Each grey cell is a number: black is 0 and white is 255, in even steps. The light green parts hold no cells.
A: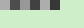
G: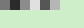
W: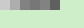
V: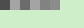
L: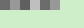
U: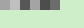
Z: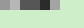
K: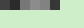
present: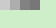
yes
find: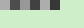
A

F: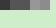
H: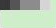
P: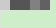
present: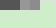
yes
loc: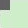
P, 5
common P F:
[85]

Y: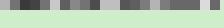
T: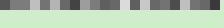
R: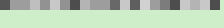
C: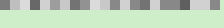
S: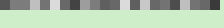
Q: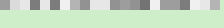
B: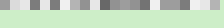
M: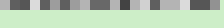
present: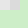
no
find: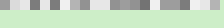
Q
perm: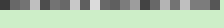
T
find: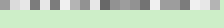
B

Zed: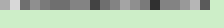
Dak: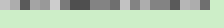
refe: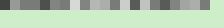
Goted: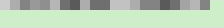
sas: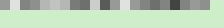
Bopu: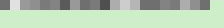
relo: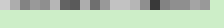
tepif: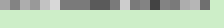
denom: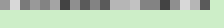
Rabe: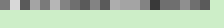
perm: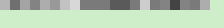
tepif
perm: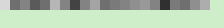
Zed
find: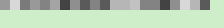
denom
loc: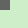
relo, 7
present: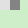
yes

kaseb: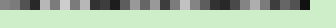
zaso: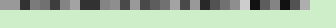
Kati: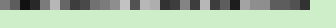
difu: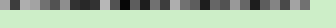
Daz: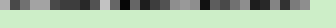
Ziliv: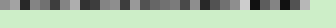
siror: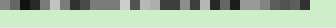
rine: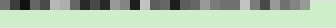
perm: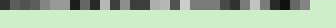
siror
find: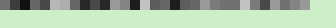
rine
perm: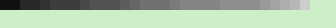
Ziliv
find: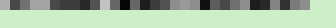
Daz

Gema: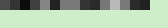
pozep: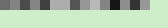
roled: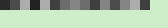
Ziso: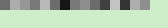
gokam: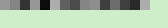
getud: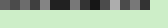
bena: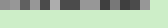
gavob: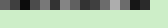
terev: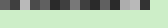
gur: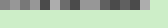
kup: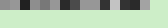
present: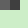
yes
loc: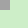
kup, 15
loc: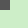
pozep, 8
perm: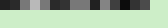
Gema

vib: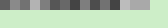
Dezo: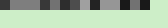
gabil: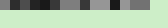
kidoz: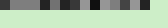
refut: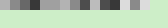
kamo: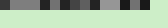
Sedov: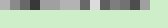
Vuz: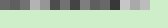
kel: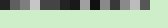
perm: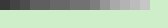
Vuz
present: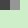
yes
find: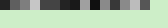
kel
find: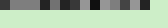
kidoz
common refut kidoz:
[56]
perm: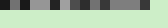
Dezo
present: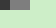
yes

